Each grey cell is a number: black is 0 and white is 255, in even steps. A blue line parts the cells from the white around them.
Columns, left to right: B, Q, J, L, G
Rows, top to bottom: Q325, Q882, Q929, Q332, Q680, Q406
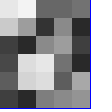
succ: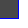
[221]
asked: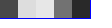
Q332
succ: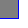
[138]
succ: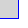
[221]
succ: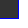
[138]
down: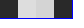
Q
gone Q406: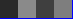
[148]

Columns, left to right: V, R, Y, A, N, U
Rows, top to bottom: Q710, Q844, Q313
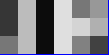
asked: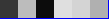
Q844
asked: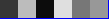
Q710
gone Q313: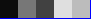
[129]
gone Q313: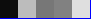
[65]

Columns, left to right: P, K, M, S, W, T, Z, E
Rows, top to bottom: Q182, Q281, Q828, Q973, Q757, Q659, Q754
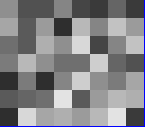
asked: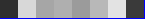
Q754
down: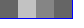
Z

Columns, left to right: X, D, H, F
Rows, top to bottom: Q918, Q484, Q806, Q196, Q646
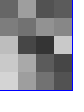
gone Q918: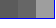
[82]
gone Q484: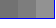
[135]
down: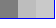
X
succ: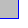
[70]
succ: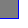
[114]

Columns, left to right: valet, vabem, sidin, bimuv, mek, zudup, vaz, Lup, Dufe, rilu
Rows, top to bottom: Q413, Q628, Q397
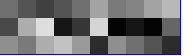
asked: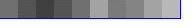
Q413
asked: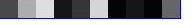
Q628
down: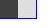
sidin
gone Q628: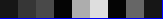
[213]
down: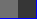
mek

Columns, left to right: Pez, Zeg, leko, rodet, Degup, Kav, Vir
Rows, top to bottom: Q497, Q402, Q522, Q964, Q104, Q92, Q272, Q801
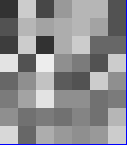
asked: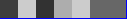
Q522
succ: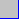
[91]
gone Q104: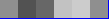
[91]
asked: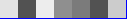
Q964
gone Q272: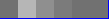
[132]

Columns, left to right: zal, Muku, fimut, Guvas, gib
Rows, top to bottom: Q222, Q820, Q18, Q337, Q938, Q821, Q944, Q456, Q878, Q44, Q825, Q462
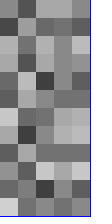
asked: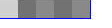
Q462
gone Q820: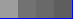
[72]
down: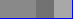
Guvas
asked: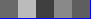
Q938
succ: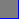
[63]
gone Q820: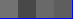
[157]

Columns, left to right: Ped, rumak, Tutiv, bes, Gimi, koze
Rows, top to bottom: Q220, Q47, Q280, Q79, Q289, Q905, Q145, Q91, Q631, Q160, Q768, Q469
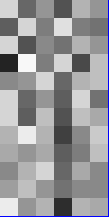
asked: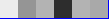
Q469
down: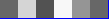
rumak
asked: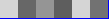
Q905
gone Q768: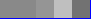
[158]

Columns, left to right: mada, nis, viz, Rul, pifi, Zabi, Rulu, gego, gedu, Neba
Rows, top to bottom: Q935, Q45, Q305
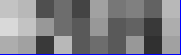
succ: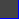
[161]
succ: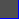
[109]
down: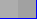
Neba

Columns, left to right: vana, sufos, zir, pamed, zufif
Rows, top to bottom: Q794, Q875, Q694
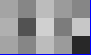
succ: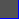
[208]
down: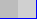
zir
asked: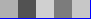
Q875

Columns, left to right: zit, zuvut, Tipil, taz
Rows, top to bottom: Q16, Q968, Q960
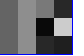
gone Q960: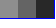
[31]
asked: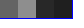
Q960
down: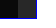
Tipil
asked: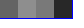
Q16
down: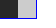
taz
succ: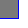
[40]

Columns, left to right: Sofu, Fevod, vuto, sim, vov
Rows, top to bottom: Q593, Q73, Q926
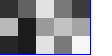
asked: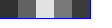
Q593
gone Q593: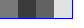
[49]

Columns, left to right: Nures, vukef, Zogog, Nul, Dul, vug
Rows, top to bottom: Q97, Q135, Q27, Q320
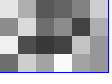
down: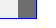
Nures
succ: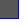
[99]
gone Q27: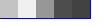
[56]
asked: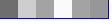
Q320
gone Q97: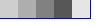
[99]
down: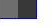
Zogog
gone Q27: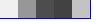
[56]

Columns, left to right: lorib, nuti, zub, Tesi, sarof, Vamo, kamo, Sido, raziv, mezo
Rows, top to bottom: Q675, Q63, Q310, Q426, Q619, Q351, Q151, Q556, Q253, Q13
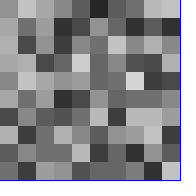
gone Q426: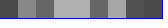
[204]
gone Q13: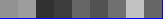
[124]

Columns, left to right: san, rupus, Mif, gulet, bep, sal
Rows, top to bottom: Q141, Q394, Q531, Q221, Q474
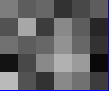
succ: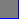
[93]
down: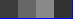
Mif

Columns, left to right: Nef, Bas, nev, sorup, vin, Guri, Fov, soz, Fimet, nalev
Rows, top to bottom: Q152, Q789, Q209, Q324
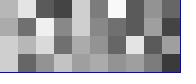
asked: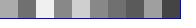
Q789
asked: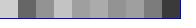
Q324
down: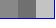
sorup
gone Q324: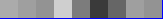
[195]

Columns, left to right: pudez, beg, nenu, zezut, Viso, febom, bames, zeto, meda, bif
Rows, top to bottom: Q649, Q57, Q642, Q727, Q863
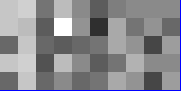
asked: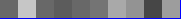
Q642
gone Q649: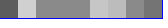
[126]

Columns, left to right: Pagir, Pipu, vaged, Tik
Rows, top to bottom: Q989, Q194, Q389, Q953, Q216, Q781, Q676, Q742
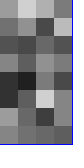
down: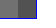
Pagir
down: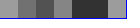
Pagir

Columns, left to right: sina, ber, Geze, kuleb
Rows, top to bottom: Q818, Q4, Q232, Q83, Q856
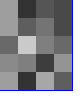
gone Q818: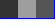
[73]
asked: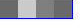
Q232
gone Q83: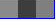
[148]
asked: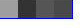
Q818
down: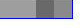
sina
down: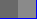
sina
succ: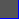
[73]

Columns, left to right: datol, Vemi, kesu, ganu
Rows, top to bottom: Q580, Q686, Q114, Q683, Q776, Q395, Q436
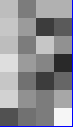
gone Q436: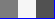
[113]
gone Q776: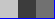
[102]
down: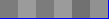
Vemi

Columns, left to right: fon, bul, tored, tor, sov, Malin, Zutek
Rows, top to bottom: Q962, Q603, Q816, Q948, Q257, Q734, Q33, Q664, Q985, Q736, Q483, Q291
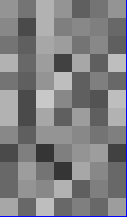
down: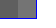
Malin
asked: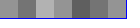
Q962
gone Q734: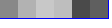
[83]
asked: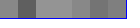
Q664

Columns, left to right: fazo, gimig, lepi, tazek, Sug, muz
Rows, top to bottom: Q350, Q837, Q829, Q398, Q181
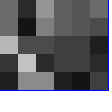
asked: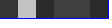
Q398
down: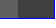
tazek
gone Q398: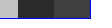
[54]
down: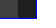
tazek

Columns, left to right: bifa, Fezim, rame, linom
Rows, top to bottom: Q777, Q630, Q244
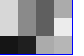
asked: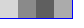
Q777
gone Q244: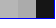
[31]
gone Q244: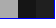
[182]
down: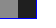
Fezim

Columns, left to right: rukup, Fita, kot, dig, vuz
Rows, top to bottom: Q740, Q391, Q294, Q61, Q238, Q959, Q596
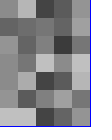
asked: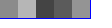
Q740
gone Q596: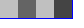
[148]
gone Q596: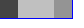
[100]
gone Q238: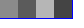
[172]
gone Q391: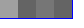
[109]
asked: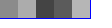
Q238

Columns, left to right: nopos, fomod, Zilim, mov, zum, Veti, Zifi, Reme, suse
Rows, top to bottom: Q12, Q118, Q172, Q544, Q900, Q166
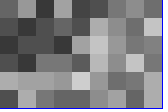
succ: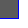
[184]
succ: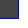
[79]
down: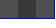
nopos
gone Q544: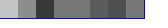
[184]
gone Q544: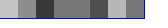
[91]

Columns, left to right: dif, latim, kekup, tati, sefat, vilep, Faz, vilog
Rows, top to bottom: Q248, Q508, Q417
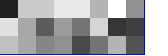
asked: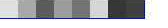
Q508

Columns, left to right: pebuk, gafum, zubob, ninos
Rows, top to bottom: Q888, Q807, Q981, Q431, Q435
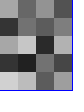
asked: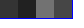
Q431
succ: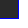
[178]
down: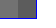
zubob

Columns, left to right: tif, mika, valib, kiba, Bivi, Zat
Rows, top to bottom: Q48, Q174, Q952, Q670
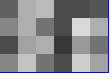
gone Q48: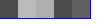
[85]
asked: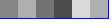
Q174
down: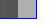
Zat
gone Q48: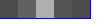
[186]
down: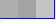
mika

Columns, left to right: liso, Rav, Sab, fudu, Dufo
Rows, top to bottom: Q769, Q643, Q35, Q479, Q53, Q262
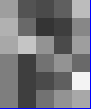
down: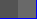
Rav
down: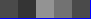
Sab
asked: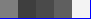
Q53
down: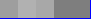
liso
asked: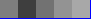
Q262

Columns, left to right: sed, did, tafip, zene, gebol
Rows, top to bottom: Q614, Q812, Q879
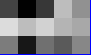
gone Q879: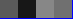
[124]
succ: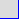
[189]
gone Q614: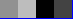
[55]
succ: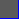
[135]
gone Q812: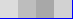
[180]
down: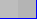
zene

